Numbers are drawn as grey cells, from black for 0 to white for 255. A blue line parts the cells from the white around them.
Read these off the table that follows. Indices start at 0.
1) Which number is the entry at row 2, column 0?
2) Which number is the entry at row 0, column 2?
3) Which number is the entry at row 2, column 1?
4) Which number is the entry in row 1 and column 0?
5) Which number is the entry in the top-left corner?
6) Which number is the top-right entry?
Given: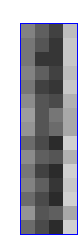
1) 118
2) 65
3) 54
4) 118
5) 130
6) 189

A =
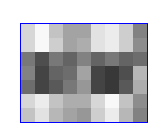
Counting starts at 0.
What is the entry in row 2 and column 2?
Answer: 120
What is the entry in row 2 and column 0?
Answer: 120
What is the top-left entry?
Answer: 215
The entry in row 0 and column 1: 248
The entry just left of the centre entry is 109
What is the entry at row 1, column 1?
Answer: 248
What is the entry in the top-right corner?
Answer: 130
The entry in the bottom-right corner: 130
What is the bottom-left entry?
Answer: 195
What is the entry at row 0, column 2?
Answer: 195
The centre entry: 163
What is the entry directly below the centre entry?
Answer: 151
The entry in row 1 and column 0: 215

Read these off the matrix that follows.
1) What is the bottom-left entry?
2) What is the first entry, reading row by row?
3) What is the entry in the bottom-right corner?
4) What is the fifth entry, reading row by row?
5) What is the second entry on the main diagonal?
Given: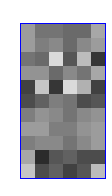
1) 197
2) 156
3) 188
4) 106
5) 126

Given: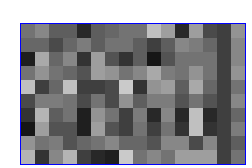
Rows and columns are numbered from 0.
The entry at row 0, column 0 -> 115
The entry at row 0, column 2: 94
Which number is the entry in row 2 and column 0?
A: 31
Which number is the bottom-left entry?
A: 180
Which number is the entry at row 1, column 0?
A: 103
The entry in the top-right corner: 147
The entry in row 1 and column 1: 103
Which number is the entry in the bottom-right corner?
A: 115
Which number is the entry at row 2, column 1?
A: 169
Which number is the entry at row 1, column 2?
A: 74
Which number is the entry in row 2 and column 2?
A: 103

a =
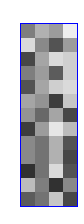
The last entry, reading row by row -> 71
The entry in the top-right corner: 239
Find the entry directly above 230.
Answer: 165
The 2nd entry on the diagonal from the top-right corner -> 83
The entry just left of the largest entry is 156
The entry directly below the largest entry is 156
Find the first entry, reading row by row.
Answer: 126
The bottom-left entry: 92
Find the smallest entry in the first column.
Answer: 49
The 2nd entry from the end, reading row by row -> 198
